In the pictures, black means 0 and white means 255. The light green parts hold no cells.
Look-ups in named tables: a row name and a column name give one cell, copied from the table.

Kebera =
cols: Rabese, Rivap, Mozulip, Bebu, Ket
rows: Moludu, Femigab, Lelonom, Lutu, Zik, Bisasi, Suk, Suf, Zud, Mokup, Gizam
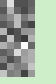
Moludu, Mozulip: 81
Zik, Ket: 153
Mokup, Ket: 195
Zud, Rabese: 128
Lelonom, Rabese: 116
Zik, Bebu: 149
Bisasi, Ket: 177
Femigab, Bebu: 73
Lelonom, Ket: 156
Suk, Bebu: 253
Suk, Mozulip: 124
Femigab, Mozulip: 100
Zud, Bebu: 163
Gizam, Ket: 153
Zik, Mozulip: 82
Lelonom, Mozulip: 185
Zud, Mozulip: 110

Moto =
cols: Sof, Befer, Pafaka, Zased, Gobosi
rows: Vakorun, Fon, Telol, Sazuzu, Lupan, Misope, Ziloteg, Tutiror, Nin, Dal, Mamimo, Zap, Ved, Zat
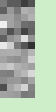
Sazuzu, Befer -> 162
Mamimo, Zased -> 184
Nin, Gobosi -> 210
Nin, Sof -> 162
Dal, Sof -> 188
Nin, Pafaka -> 143

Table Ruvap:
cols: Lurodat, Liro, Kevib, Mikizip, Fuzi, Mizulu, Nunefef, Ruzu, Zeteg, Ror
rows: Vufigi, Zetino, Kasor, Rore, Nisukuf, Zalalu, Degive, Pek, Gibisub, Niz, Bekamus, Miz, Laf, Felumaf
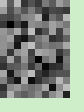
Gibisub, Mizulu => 1
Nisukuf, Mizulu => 45
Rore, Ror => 120
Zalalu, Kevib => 38
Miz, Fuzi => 13
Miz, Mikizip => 172
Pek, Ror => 95
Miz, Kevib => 20
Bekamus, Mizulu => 59
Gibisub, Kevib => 73

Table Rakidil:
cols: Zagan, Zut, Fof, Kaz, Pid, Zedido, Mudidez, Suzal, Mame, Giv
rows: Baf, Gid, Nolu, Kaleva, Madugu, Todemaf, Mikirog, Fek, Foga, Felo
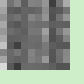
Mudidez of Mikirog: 121
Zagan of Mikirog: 194
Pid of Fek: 131
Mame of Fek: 112
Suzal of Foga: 84
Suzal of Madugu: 83
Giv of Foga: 138
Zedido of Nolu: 121
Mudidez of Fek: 119
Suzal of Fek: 86
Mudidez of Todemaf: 141
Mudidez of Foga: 152
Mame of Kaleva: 97
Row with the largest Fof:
Baf

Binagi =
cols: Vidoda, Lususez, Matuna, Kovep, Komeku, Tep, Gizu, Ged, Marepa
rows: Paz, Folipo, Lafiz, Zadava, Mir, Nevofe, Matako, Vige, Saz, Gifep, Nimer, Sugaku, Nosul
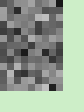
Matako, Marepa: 71
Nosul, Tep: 158
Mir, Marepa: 130
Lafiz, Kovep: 129
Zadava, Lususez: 157
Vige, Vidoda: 76
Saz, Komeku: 111

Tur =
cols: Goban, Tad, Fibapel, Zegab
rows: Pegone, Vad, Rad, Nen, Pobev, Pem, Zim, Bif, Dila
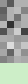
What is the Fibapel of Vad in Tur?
187
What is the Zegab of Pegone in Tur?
177
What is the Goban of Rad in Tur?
109
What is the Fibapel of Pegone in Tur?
177
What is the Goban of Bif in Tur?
167
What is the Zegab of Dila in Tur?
169
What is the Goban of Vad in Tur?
96
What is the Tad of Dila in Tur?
147
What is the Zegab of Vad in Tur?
132
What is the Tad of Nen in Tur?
50
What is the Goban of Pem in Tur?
172
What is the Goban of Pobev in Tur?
82
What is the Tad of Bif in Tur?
100
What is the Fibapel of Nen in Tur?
161
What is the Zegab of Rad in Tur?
176
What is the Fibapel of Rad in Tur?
114
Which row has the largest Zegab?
Zim

